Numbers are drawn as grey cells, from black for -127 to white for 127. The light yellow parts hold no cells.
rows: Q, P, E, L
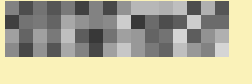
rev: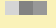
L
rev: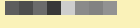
P

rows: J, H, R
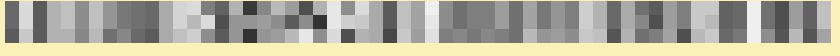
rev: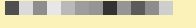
R
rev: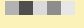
R
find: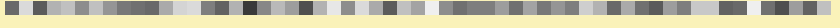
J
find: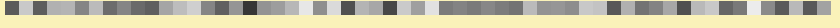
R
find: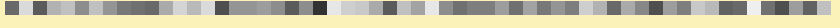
H

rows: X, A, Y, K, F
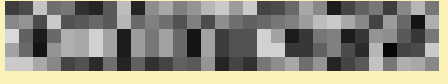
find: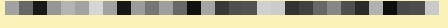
K
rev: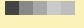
A
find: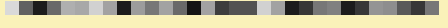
Y
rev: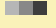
X
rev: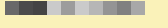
X
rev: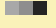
X

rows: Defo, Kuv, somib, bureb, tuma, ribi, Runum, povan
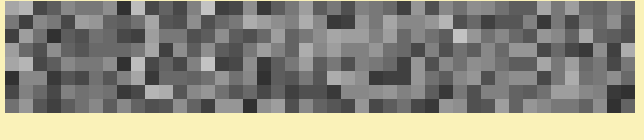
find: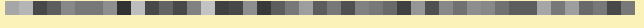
tuma
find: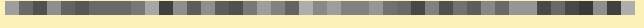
bureb

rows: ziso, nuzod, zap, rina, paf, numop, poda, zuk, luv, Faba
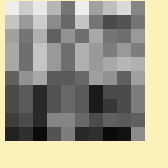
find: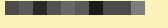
poda
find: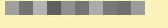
zap
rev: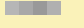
paf

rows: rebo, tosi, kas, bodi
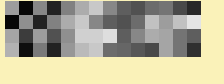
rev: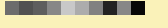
rebo
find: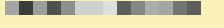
kas
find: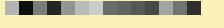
bodi

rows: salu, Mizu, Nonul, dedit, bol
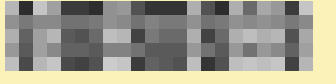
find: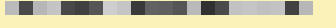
bol
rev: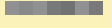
Mizu
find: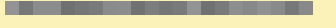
Mizu

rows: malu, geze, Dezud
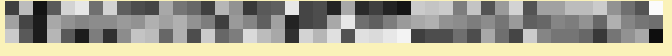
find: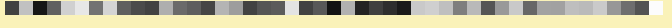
malu
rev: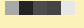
malu
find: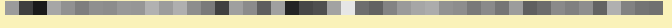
geze
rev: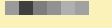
geze
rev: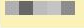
Dezud

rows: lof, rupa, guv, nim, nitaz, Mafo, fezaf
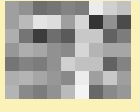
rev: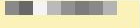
fezaf
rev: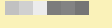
lof
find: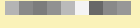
fezaf
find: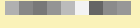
fezaf
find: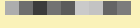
guv
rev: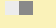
Mafo

